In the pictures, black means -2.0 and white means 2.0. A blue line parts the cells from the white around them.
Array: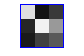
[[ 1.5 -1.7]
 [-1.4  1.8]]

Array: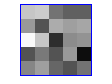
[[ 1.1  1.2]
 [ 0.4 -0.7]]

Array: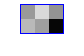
[[0.4 1.4]
 [0.9 0.5]]

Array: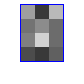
[[ 0.5 -1.1]
 [-0.2  0.2]]

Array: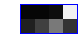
[[-1.9 -1.9]
 [-1.5 -1.0]]

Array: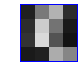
[[-1.5 -0.1]
 [-1.3  1.2]]

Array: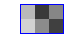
[[ 0.9 -1.1]
 [ 1.3  0.2]]
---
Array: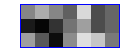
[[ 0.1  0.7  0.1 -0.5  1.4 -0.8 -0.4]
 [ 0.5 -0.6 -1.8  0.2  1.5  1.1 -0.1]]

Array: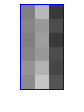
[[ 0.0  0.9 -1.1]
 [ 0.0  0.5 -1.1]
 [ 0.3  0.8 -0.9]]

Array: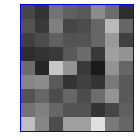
[[-0.9 -1.2 -0.2 -0.5 -0.6  0.2 -0.3 -1.3]
 [-1.0 -0.8 -0.5 -0.7 -0.7 -0.4  0.4 -1.0]
 [-0.3 -1.4  1.1  0.3 -1.1 -1.6  0.3 -0.4]
 [-0.7 -0.4 -0.8 -0.4 -0.8 -0.3  0.3 -0.6]
 [ 1.0  0.1 -0.8  0.5  0.5  1.5 -0.1 -0.4]]

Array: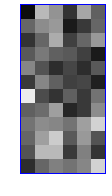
[[-1.8  0.9  0.3 -1.2  0.6 -0.5]
 [-1.2 -0.4  0.7 -1.0 -0.4  0.4]
 [ 0.1 -0.7 -1.3 -0.9 -1.3 -0.6]
 [ 1.7 -0.8 -1.2 -0.5 -1.1 -0.2]
 [-0.2  0.2  0.1 -0.2  0.5  1.3]
 [-0.7  0.9  0.9 -1.1  0.0 -1.2]]

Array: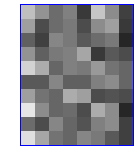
[[ 1.0  0.3 -0.3  0.0 -1.1  1.1  0.2 -1.0]
 [-0.5 -1.0  0.1 -0.1 -0.6 -0.3 -0.1 -1.4]
 [ 1.3  0.7 -0.4  0.0 -0.1  0.4 -0.2 -0.4]
 [ 0.5 -0.2 -0.4  0.7  0.5 -0.8 -0.7 -0.8]
 [-0.3 -0.8  0.1 -0.4 -0.7  0.0  0.2 -1.0]]

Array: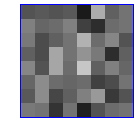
[[-0.7 -0.6 -0.7 -0.6 -1.6  0.7 -0.5 -0.2]
 [-0.1 -0.8 -0.5 -0.2  0.8 -0.3  0.1 -0.7]
 [ 0.1 -0.7  0.6 -0.3  1.1 -0.5  0.0 -0.4]
 [-0.6  0.2 -0.9 -0.5  0.0  0.4 -1.1 -0.7]]

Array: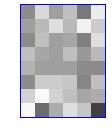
[[ 0.2  1.4  0.5  1.0 -0.1  1.7]
 [ 0.2  1.0  0.5  0.6  0.0  1.5]
 [ 0.8  0.5  0.5  0.5  0.2  0.2]
 [ 1.3  1.9  1.3  1.0  0.6  0.7]]
